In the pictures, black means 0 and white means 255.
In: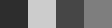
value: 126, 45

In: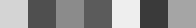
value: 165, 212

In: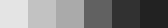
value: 34, 228

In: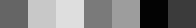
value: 59, 101

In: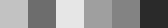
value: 42, 194

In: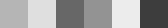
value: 61, 181

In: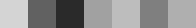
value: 175, 212

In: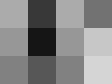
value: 114, 129
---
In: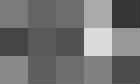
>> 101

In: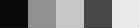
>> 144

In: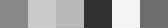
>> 201

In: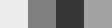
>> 129

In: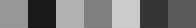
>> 25

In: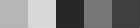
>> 215
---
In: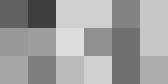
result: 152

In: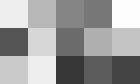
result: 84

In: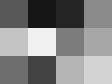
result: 196

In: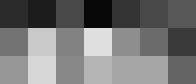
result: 115

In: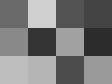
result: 137

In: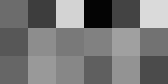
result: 87

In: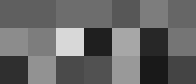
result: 140

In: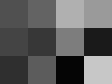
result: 68

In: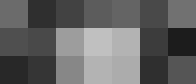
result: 79
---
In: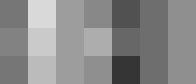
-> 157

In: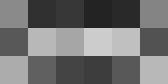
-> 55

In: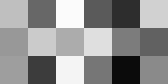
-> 251

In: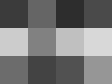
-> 45

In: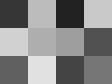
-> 34

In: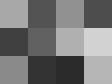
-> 145

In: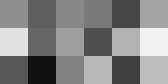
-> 136

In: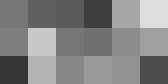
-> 90
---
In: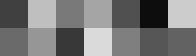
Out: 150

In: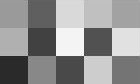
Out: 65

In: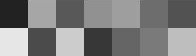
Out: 75

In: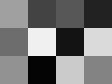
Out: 240

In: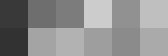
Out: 164

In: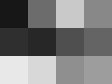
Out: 39

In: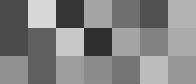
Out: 95

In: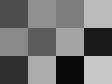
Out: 92
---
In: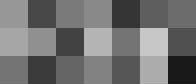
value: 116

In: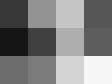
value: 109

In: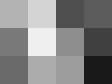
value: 106

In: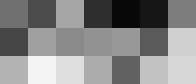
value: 179

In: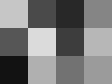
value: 18

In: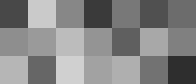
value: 182

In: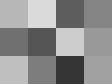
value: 191

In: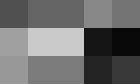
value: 152

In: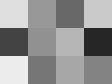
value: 236

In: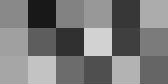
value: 166
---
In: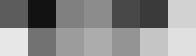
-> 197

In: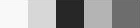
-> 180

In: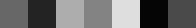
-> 5

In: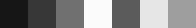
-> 230

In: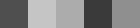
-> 58

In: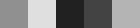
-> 67

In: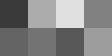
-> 87
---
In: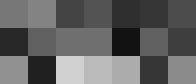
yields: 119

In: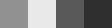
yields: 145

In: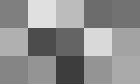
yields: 127

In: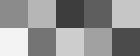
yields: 139

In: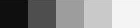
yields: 15

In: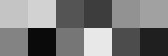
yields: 196

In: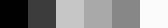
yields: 1

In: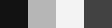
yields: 18
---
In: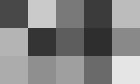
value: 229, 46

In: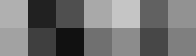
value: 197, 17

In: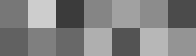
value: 205, 59

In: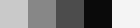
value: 244, 10

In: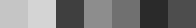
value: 212, 42

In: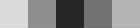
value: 219, 38

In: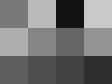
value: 201, 19
